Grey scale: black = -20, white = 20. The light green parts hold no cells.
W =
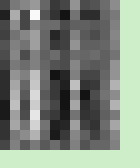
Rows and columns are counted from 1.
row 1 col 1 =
-9
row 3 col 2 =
2
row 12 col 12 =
-1
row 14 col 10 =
-10
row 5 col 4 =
5
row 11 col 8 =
6
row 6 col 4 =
0
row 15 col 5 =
-6
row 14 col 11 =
-5
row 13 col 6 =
-15
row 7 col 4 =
0
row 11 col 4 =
12
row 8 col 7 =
-14
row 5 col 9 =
-5
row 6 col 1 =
-8
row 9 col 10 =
-11
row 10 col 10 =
-8
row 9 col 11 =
-3
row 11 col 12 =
8
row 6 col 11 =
-5
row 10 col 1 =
-13
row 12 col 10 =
-11
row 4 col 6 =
-14
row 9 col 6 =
-11
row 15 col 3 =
-6
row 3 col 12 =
0
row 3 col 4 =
0
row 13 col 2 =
6
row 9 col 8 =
10
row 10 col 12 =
2
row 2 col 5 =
-7
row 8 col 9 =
-9
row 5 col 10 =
-5
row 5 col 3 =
-2
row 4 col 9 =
-6
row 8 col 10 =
-9
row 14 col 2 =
-1
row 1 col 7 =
-9
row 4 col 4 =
5

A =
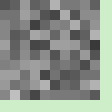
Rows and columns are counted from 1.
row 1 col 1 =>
-7
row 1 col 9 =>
1
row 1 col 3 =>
4
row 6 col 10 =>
-7
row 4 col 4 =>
6
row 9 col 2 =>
-2
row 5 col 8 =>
4
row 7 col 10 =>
1
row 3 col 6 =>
1
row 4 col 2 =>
-6
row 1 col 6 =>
8
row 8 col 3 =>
-2
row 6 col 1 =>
1
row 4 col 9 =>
-5
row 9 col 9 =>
4
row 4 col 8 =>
-8
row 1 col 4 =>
-5
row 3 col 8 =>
7
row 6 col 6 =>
-7
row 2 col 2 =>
-2
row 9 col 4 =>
4
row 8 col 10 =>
-2
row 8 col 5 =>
-9
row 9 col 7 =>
-3
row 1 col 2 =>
-5
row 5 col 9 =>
-3
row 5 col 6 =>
5
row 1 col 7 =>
-1
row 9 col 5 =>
8

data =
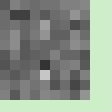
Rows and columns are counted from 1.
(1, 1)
-6
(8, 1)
-4
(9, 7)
-3
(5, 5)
-4
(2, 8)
3
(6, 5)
-4
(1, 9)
1
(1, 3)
-2
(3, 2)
-2
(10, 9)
3
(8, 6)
-5
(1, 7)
0
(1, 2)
0
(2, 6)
-3
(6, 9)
-7
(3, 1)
-3
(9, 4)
-2
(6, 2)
-1
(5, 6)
-4
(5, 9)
0
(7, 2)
-4
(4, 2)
2
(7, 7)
-1
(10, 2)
-6
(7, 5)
-12
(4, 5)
3
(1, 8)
0

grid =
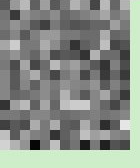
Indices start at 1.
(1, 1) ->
-6
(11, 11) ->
-4
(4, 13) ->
-3
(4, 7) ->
-1
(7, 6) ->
9
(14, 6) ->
-12
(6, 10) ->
8
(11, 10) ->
1
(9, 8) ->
1
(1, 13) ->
8
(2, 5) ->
-1
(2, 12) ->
-1
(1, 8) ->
8
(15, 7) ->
-6
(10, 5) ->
2
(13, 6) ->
7
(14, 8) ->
-1
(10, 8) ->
0
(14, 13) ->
0
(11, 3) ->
9
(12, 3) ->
-3
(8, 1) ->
1
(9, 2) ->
-6
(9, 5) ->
2
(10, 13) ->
-11
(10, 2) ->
-4
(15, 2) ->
8
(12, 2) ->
-1
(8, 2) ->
-6
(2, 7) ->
-4
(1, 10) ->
-9
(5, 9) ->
-5
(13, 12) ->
-6
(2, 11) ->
6
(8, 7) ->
-1
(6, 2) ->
3
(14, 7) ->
-5
